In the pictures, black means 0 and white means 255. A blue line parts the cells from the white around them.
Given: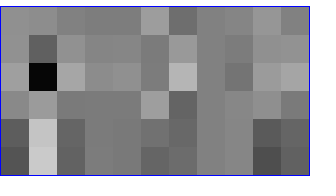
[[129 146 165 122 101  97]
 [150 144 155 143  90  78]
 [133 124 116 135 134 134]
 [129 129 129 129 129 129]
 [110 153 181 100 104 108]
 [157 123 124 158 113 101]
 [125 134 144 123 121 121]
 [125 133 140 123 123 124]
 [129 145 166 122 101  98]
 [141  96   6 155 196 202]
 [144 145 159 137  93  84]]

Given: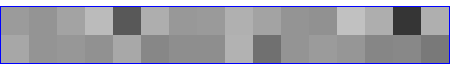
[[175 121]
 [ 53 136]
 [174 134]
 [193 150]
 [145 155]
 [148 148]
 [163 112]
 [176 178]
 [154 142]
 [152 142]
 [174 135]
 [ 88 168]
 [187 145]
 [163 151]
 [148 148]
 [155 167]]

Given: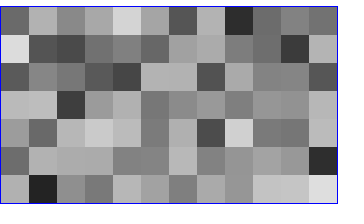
[[114 180  86 183 187  46 222]
 [130  59 133 146 118 152 197]
 [108 110 131 150 122 163 195]
 [ 45 125 170 127 208 149 150]
 [179 171  82 153  76 130 170]
 [ 85 161 178 139 176 184 127]
 [165 103 179 119 123 132 162]
 [212 128  70 177 187 130 183]
 [168 113  89 155 202 171 121]
 [137  74 119  62 183 172 143]
 [178  84 134 189 105 178  35]
 [106 220  90 186 156 109 177]]

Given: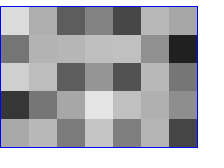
[[167  32 118 142  69]
 [184 144 184 176 180]
 [ 71 192  82 192 126]
 [131 191 149 228 197]
 [ 93 182  93 167 123]
 [174 179 189 118 184]
 [219 117 207  54 168]]

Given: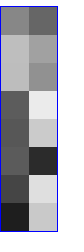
[[102 161 145 235 203  43 223 201]
 [135 190 189  92  87  91  69  30]]

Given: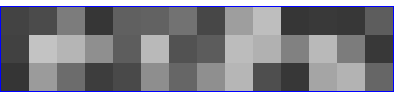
[[ 93  56 102]
 [ 55 124 179]
 [ 57 185 165]
 [ 54 129  55]
 [190 177  78]
 [158 188 182]
 [ 71  92 143]
 [114  82 102]
 [ 98 185 142]
 [ 96  93  73]
 [ 54 143  61]
 [124 181 108]
 [ 75 195 155]
 [ 67  65  53]]

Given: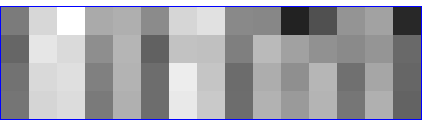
[[ 40 105 102  99]
 [162 149 166 176]
 [148 138 112 118]
 [ 80 145 182 180]
 [ 34 161 143 154]
 [135 186 173 178]
 [137 127 108 109]
 [225 192 197 201]
 [214 194 237 233]
 [139  97 109 109]
 [175 181 179 176]
 [170 142 128 122]
 [255 218 223 220]
 [215 230 217 213]
 [123 102 114 117]]

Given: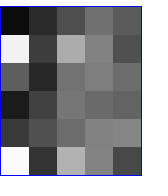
[[ 91  80 108  99 134  72]
 [112 129 126 106 129 131]
 [ 78 172 114 118 108 178]
 [ 43  61  39  65  80  51]
 [ 12 242  94  27  57 251]]

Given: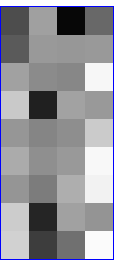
[[104 153 247 153 203 248 242 148 251]
 [  7 151 135 162 142 153 174 161 112]
 [160 153 139  32 133 143 124  37  61]
 [ 77  90 161 201 150 171 149 204 209]]
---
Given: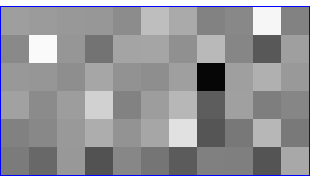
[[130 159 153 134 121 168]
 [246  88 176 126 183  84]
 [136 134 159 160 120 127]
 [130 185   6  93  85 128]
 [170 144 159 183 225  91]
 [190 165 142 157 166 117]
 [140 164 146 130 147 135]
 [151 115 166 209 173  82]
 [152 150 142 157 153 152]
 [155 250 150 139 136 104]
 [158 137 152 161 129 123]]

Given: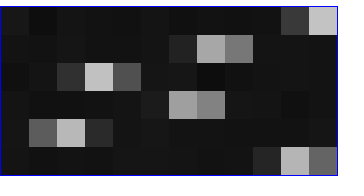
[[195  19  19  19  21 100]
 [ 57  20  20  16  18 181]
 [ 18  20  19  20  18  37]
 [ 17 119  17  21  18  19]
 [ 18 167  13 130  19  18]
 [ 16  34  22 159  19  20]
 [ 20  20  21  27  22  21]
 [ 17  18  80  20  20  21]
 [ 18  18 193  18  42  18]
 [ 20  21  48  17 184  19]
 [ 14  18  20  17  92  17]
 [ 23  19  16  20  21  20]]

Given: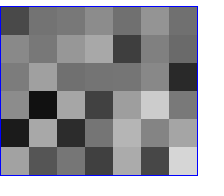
[[112 106  41 121 165 214]
 [148 128 136 204 132  71]
 [112  62 117 158 181 171]
 [140 168 116  65 117  64]
 [120 151 112 166  44 118]
 [115 120 160  17 168  85]
 [ 73 137 124 140  27 162]]

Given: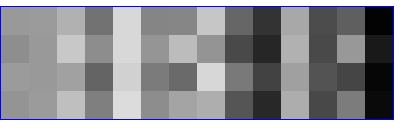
[[  3  25   6  10]
 [ 95 152  69 124]
 [ 76  73  83  72]
 [168 177 160 173]
 [ 51  38  66  40]
 [102  73 121  85]
 [198 148 215 174]
 [134 188 106 164]
 [133 149 123 141]
 [216 216 209 220]
 [114 141 100 127]
 [177 200 161 191]
 [155 153 153 155]
 [153 142 155 148]]

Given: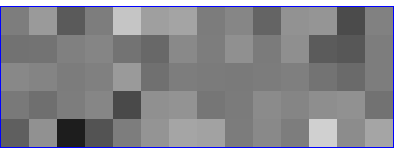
[[129 125 125 114 165]
 [ 75  87 106 145 140]
 [149  91 115 142 208]
 [146 143 127 133 125]
 [100 123 124 139 137]
 [134 144 122 123 124]
 [124 125 123 118 162]
 [164 137 125 147 165]
 [159 104 112 144 148]
 [197 115 154  73 125]
 [125 133 128 134  83]
 [ 90 128 124 125  29]
 [154 115 132 111 145]
 [125 114 136 121  95]]

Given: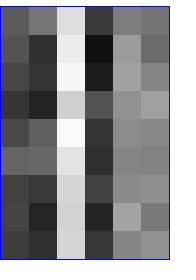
[[116 107 132 160 135 130 143 121 145]
 [125 155 161 145 140 133 139 163 134]
 [ 58  16  29  82  52  47  66  36  55]
 [222 236 246 208 249 227 213 210 213]
 [117  48  51  35  95 104  57  37  48]
 [ 90  83  70  53  73 100  65  68  61]]
